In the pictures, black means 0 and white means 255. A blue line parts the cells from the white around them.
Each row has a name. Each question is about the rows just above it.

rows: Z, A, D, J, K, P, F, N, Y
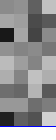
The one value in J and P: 132
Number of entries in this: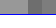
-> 4

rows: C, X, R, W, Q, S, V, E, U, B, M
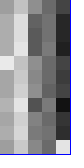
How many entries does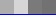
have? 4
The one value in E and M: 228

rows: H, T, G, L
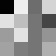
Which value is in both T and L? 117
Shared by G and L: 117
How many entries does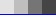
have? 4
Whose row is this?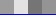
G
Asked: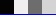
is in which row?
H

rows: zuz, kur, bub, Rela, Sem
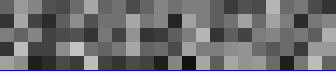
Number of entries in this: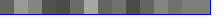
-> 15
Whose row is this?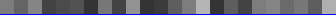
bub
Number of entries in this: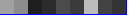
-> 9

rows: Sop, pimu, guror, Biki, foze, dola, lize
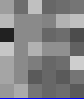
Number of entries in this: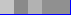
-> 5
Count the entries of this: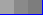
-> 3

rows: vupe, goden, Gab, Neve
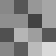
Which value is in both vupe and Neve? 136
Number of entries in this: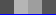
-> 4
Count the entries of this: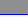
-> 2
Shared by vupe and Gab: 86
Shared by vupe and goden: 166
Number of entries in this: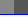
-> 2

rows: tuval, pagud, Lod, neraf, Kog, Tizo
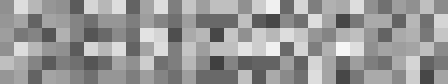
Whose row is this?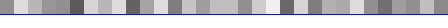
tuval
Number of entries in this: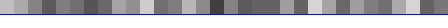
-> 32
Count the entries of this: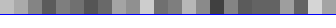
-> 24
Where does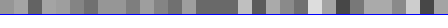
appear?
Tizo

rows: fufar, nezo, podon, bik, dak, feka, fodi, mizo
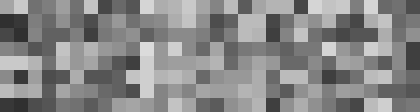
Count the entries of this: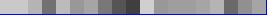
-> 19
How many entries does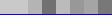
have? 8
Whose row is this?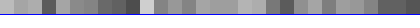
fodi

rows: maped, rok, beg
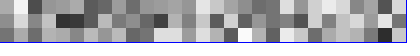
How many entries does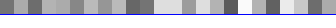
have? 24
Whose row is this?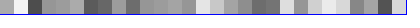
maped
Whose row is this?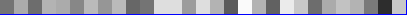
beg
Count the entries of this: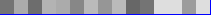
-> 15
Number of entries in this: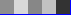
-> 5

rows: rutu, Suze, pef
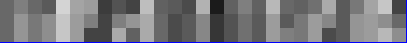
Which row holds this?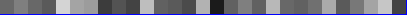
rutu
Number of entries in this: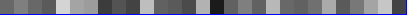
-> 29
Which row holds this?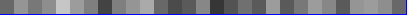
Suze
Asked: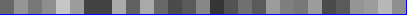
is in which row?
pef
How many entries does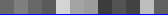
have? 12

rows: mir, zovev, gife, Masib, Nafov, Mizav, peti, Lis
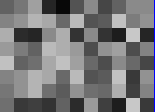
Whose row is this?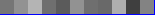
peti
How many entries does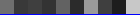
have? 10
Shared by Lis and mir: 98

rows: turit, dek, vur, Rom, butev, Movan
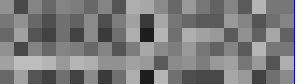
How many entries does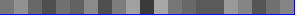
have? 21
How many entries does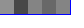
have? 5
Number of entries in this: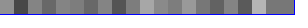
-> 21
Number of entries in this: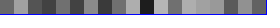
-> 19
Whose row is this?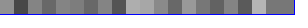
turit
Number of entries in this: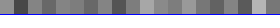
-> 20
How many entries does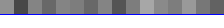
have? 16

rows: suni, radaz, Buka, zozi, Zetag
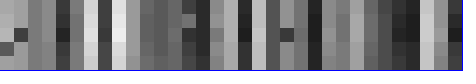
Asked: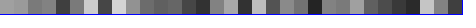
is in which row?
Zetag
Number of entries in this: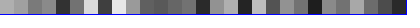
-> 29
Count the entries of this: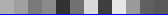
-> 12
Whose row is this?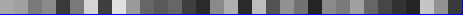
suni

